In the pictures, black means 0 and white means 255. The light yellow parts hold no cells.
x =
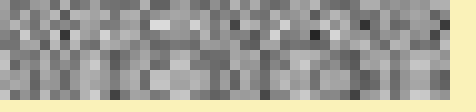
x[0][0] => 162
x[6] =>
[194, 101, 149, 131, 177, 121, 141, 121, 176, 201, 151, 92, 125, 158, 172, 105, 114, 196, 194, 121, 122, 107, 101, 175, 148, 151, 96, 133, 113, 181, 201, 147, 124, 141, 108, 90, 167, 159, 185, 131, 159, 197, 195, 158, 166]
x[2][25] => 173
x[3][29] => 128
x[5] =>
[186, 131, 127, 114, 170, 115, 168, 114, 159, 180, 129, 88, 116, 143, 165, 134, 121, 170, 179, 144, 105, 109, 110, 164, 156, 171, 89, 118, 146, 182, 180, 176, 148, 119, 101, 87, 145, 162, 164, 118, 149, 176, 177, 170, 146]
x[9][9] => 205
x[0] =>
[162, 110, 115, 153, 160, 108, 177, 108, 124, 161, 116, 113, 109, 116, 176, 98, 98, 148, 160, 116, 102, 143, 111, 178, 129, 171, 120, 105, 116, 168, 154, 182, 122, 109, 101, 118, 173, 173, 136, 149, 141, 156, 149, 175, 176]
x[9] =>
[195, 109, 147, 112, 184, 120, 146, 119, 178, 205, 140, 66, 121, 163, 159, 120, 128, 193, 197, 133, 120, 98, 107, 159, 155, 160, 72, 132, 132, 182, 201, 158, 134, 136, 111, 66, 148, 158, 190, 113, 157, 203, 200, 159, 147]
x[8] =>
[153, 169, 161, 100, 153, 149, 104, 152, 178, 163, 153, 126, 159, 173, 107, 195, 195, 163, 162, 181, 164, 112, 158, 98, 170, 131, 111, 160, 186, 151, 163, 114, 174, 164, 163, 115, 94, 105, 164, 108, 150, 166, 165, 114, 98]
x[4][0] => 115
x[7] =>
[169, 152, 164, 103, 168, 149, 103, 150, 175, 171, 155, 122, 162, 176, 110, 190, 190, 167, 169, 176, 168, 109, 155, 102, 174, 138, 109, 166, 177, 160, 169, 111, 170, 162, 170, 109, 88, 112, 171, 105, 148, 169, 170, 117, 93]
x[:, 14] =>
[176, 117, 100, 117, 149, 165, 172, 110, 107, 159]
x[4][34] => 139
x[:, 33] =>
[109, 181, 143, 213, 167, 119, 141, 162, 164, 136]
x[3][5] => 198
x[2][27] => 143
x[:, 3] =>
[153, 117, 113, 128, 166, 114, 131, 103, 100, 112]
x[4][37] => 132
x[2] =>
[149, 180, 146, 113, 172, 120, 137, 116, 164, 156, 122, 124, 151, 159, 100, 219, 218, 155, 150, 209, 162, 122, 164, 69, 186, 173, 123, 143, 207, 139, 153, 159, 197, 143, 179, 119, 50, 117, 166, 103, 111, 157, 153, 149, 58]
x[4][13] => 127
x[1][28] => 141

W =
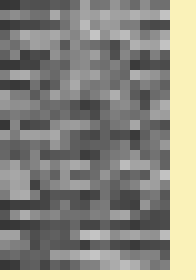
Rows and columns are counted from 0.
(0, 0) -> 54
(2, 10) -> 156
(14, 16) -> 152
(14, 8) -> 91
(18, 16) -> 129
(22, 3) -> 65
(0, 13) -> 106
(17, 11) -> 115
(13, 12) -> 79
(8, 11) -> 105
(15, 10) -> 108
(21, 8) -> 111
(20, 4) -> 69
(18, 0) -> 145
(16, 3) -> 131
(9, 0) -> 161
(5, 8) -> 140
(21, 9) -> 128
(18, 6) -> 148
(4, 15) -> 161
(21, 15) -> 73
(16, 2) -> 117
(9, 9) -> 125
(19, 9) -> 69
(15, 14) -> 99
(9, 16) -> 116
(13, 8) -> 78
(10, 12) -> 140
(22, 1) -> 56
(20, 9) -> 117
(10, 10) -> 96
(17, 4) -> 123
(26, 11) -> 171
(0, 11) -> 148
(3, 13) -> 151
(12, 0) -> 54
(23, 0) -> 161
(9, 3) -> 91

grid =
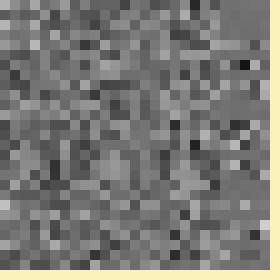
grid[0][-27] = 178
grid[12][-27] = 71
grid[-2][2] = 103
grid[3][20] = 151
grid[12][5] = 79
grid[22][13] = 118
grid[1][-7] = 127
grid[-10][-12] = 123
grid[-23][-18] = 84
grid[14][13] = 126
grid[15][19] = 71
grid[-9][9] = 145
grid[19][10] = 149
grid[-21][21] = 100
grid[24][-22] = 169
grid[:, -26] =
[140, 107, 131, 111, 134, 85, 125, 59, 77, 143, 116, 137, 122, 118, 74, 151, 110, 116, 159, 92, 129, 143, 104, 116, 138, 76, 94]
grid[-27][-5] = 113
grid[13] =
[78, 118, 98, 101, 134, 95, 106, 113, 92, 142, 87, 80, 140, 116, 116, 139, 149, 95, 145, 116, 176, 129, 77, 94, 164, 102, 145]
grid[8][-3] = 147
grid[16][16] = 77
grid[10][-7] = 144
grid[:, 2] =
[118, 91, 121, 115, 113, 78, 111, 118, 70, 84, 158, 123, 109, 98, 134, 134, 139, 146, 102, 89, 113, 106, 119, 125, 109, 103, 132]
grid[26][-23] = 78
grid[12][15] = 97
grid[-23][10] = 157
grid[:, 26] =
[116, 112, 115, 113, 139, 113, 97, 112, 177, 169, 115, 110, 123, 145, 126, 106, 122, 170, 109, 113, 121, 113, 206, 152, 114, 117, 113]
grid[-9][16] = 112
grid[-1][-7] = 165
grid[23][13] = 94
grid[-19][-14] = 94
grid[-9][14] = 123
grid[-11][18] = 152
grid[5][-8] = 149
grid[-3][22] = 112
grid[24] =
[163, 138, 109, 98, 124, 169, 131, 109, 132, 143, 93, 64, 95, 123, 111, 137, 127, 135, 89, 119, 156, 143, 112, 112, 109, 112, 114]
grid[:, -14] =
[116, 129, 98, 124, 149, 115, 122, 111, 94, 130, 126, 130, 111, 116, 126, 98, 99, 93, 85, 124, 82, 99, 118, 94, 123, 112, 108]
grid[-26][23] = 109

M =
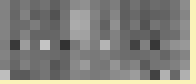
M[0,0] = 131
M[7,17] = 104
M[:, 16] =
[104, 99, 106, 108, 127, 102, 119, 177]
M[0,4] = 114
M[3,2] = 130
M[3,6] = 118
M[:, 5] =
[96, 82, 96, 102, 105, 107, 86, 93]
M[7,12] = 143
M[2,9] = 125
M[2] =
[131, 108, 109, 124, 104, 96, 118, 171, 167, 125, 98, 144, 97, 117, 83, 116, 106, 123, 143]
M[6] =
[125, 103, 127, 111, 117, 86, 100, 137, 154, 122, 119, 148, 120, 131, 91, 116, 119, 128, 145]
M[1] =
[130, 103, 129, 94, 102, 82, 115, 167, 163, 131, 109, 133, 95, 105, 90, 97, 99, 113, 133]
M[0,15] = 108
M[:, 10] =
[114, 109, 98, 108, 180, 127, 119, 126]
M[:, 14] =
[97, 90, 83, 99, 128, 109, 91, 122]
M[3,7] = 162
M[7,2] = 90
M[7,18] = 176
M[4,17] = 145
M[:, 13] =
[113, 105, 117, 97, 66, 107, 131, 156]
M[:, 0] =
[131, 130, 131, 131, 126, 131, 125, 190]
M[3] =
[131, 105, 130, 101, 101, 102, 118, 162, 161, 129, 108, 129, 105, 97, 99, 82, 108, 110, 139]
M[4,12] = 108
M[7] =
[190, 92, 90, 106, 117, 93, 107, 133, 129, 122, 126, 139, 143, 156, 122, 66, 177, 104, 176]

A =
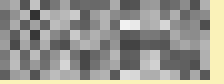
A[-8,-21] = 149
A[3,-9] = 89
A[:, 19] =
[81, 129, 141, 140, 151, 95, 80, 168]
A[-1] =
[95, 157, 167, 83, 164, 188, 172, 177, 107, 170, 178, 89, 220, 215, 175, 174, 201, 178, 95, 168, 88]
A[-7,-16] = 173
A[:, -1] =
[176, 139, 78, 161, 180, 176, 176, 88]
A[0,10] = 107
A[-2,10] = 147
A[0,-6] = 155
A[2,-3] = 129
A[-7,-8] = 132
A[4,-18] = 102
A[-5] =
[148, 92, 179, 55, 190, 136, 109, 201, 147, 176, 154, 141, 89, 94, 122, 120, 105, 170, 143, 140, 161]
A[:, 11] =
[171, 139, 105, 141, 149, 182, 167, 89]
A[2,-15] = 175
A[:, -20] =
[172, 145, 171, 92, 74, 185, 188, 157]
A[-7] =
[106, 145, 184, 50, 193, 173, 185, 203, 88, 157, 178, 139, 123, 132, 171, 180, 121, 174, 100, 129, 139]
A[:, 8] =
[107, 88, 95, 147, 181, 72, 72, 107]
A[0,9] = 105
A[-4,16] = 85
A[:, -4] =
[109, 174, 143, 170, 151, 90, 99, 178]
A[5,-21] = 119
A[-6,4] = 97
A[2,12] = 242
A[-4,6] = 79
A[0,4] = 85

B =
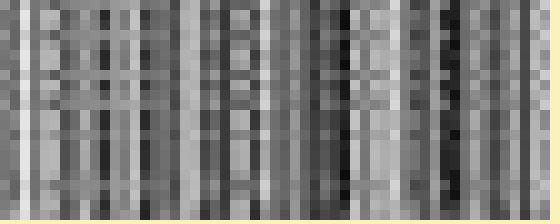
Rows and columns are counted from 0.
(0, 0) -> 148
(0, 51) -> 135
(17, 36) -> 120
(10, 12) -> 159
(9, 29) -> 138
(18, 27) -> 122
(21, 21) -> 100
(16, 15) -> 97
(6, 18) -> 177
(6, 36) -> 119
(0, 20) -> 104
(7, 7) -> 135
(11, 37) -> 182
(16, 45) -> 42
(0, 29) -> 125
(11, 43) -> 137
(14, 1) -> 132
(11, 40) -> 133
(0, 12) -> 158
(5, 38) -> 172
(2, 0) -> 117
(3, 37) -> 128
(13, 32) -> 111
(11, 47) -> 169
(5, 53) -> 182
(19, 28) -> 105
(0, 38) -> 141
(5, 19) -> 175
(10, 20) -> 104
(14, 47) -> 168
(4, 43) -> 156
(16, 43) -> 140
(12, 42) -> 86
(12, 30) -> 94
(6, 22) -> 53
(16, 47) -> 165
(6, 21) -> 112
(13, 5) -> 145
